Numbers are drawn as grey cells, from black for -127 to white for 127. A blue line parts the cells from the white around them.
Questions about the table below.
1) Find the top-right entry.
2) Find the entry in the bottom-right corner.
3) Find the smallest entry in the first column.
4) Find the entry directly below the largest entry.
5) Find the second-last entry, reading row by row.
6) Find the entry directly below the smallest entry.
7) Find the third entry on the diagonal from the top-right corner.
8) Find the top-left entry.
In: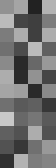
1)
51
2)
4
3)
-79
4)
-31
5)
-3
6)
-64
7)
45
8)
18

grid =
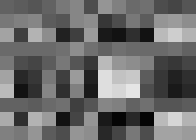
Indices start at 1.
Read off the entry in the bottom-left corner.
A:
0
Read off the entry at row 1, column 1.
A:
-29
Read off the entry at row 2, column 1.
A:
-7
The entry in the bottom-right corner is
27
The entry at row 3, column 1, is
35
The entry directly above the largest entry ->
72
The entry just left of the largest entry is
86
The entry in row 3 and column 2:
-64
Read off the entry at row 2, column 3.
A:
6
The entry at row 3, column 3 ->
51
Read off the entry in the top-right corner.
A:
-42
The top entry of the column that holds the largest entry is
-21
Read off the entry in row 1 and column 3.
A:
-42
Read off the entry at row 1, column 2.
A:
-35
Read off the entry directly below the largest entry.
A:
-29
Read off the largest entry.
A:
101
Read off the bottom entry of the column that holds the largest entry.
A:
-7
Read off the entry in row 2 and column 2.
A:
0

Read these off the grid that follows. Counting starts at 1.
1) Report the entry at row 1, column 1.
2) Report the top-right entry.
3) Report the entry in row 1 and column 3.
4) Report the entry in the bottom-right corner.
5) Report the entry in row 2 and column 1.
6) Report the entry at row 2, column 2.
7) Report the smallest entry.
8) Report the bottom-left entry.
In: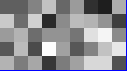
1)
-32
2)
45
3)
3
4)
-46
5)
73
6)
-18
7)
-97
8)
51
